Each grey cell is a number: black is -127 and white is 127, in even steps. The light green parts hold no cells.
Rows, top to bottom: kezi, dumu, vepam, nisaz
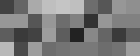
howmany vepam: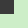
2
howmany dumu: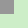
4
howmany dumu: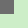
1
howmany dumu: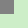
3
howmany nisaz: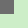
2
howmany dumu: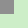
0

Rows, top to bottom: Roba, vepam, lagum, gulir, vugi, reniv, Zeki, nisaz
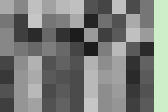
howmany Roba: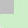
3
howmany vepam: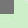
3
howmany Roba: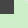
1

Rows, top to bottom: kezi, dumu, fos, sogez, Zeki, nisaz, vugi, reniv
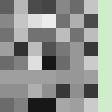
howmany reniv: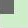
1
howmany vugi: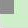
4
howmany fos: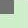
4
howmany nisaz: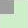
5
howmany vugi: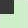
2
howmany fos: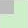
3

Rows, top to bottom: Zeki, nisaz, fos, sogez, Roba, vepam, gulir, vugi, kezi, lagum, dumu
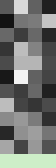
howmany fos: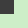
1
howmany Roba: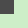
2
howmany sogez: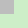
1

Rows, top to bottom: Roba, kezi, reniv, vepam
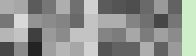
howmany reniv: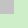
3
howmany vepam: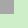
1

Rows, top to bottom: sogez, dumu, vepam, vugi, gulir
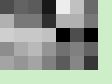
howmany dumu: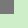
3
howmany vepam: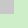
2
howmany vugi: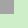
0
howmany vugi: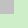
0

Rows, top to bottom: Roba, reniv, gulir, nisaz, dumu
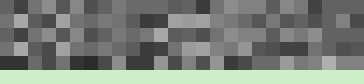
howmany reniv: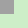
3
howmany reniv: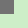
3
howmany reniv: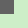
2

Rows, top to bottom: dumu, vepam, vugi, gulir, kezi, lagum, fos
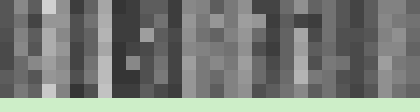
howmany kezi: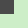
3
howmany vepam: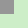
5
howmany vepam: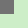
5
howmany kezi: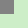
0
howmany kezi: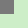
4

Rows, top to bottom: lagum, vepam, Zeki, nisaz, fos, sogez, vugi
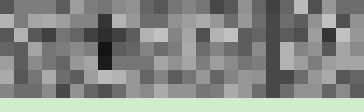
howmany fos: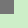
5
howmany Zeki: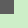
3
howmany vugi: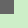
2

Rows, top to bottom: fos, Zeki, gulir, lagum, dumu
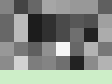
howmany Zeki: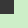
0
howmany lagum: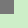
2

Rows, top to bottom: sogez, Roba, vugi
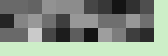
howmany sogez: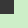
1
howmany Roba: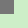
0
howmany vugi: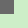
2
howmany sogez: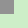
1
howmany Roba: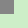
1
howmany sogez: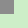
2
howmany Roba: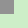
0

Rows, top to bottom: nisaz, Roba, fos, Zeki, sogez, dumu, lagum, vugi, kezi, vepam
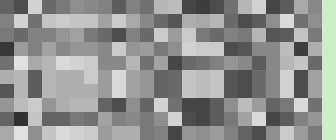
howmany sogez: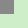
4
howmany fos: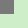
5
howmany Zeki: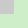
3
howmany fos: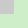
2
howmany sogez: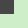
1
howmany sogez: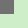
3

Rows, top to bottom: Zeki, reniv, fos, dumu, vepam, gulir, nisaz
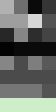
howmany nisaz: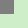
0
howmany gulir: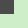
4
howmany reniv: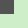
1
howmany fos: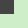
1
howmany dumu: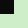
3
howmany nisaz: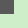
0
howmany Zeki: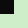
1

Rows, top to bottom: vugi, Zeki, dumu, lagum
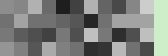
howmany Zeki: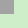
4
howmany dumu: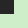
0

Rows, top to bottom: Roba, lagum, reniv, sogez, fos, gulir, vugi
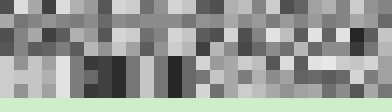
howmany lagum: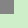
5
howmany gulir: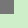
3
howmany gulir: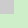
1
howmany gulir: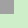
2
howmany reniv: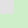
3
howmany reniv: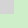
3

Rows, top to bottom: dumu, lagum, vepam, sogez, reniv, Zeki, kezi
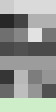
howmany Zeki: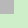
1
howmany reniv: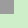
4
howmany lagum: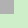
2
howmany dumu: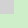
0
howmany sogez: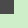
3

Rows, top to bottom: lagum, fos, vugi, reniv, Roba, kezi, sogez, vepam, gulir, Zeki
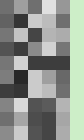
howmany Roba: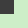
3
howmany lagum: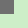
2

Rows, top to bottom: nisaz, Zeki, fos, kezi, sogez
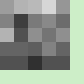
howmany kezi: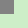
1
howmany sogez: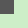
0
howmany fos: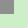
2
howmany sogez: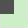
4

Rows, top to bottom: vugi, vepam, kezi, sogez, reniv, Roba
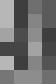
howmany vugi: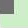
1
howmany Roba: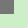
1
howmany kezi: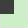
1
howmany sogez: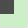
0

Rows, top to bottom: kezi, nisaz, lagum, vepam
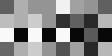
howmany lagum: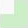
3
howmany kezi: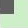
2

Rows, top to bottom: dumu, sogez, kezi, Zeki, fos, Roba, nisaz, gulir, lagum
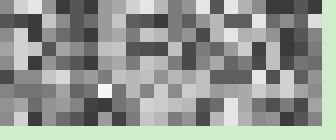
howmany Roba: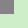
0
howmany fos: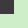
2
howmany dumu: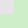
4
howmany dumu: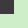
5

